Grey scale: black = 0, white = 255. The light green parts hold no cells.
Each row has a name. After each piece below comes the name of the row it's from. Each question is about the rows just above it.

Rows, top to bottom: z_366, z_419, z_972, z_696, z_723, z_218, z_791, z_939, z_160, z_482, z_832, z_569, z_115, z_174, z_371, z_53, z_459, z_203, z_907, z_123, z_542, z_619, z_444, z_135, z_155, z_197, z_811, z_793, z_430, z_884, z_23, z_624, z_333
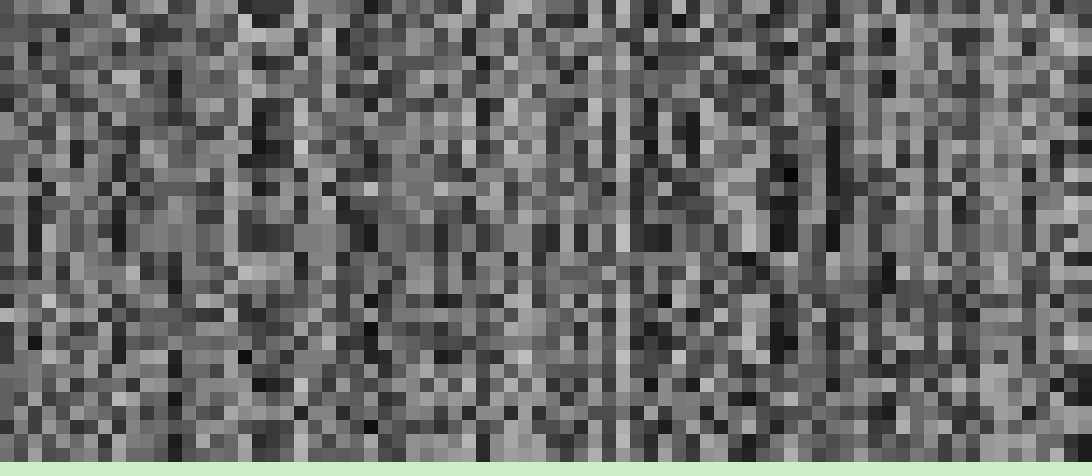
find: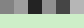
z_115
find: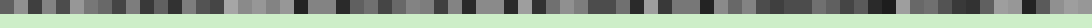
z_884
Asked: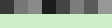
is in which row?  z_482
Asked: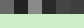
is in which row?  z_197
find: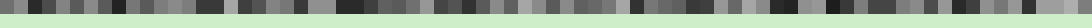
z_53

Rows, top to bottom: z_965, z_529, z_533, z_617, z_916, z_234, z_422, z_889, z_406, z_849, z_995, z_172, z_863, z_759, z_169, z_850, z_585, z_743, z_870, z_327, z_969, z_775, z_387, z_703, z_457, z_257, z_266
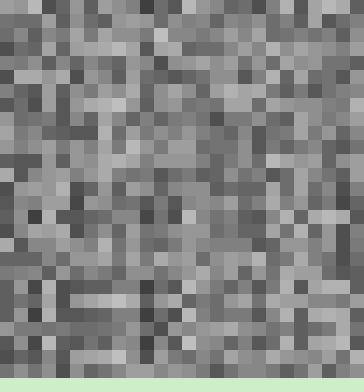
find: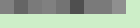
z_406
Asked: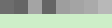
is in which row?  z_617
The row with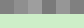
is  z_995
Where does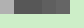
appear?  z_387
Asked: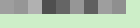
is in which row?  z_759

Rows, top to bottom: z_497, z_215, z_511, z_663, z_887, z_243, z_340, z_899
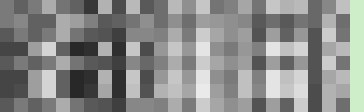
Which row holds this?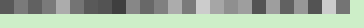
z_887
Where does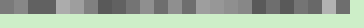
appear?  z_215
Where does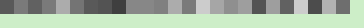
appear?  z_899
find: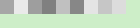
z_340

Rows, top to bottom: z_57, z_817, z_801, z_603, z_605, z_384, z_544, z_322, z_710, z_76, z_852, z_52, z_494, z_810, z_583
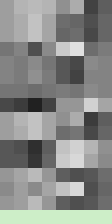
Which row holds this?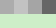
z_801
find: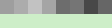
z_76

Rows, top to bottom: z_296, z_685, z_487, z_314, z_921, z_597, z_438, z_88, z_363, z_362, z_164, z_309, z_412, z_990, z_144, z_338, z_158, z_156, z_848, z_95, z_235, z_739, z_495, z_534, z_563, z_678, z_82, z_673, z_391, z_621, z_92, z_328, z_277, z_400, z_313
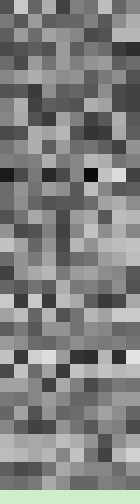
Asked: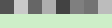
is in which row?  z_296
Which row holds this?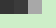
z_362
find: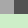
z_363

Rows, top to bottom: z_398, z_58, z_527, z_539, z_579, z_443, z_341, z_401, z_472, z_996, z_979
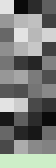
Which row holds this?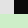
z_398
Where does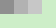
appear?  z_539
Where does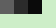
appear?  z_472

